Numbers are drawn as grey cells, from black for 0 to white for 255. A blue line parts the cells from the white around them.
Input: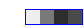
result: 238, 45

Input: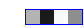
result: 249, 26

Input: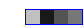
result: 193, 25

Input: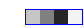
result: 243, 38

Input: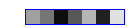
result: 224, 14

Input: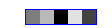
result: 226, 2

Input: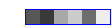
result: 238, 57

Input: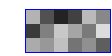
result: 220, 35

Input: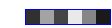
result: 233, 26

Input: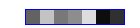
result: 221, 13
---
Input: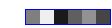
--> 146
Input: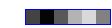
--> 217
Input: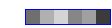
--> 160
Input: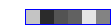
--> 229
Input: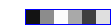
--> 62
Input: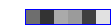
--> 63
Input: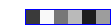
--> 29
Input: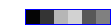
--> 88
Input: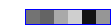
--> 19
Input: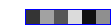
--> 17
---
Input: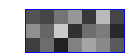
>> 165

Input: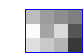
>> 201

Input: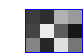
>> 38

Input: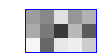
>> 231

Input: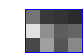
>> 159

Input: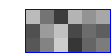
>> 54
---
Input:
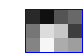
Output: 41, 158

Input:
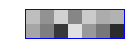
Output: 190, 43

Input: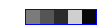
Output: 123, 9

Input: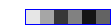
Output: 230, 99

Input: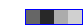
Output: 102, 208

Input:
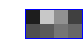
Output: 29, 103
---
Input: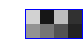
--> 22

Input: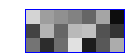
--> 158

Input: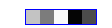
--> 124

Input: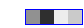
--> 47

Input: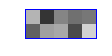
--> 52

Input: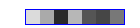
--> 170

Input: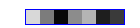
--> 124

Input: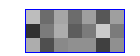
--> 108
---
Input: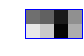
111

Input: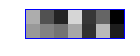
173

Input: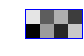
229

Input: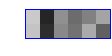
202

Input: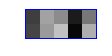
62

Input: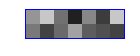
149

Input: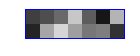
63
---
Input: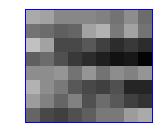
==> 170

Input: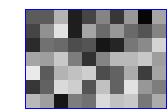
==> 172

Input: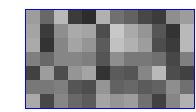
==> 177

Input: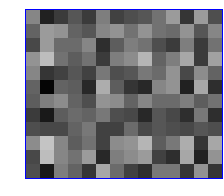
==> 53

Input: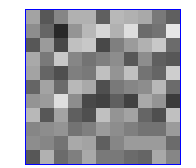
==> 134

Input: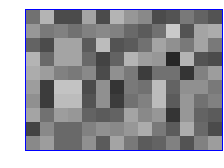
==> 157
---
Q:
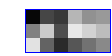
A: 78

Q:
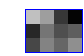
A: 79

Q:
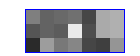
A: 92

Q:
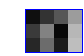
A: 8

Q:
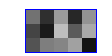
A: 190

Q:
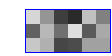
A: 112

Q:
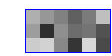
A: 143

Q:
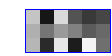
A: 154

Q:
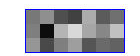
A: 180
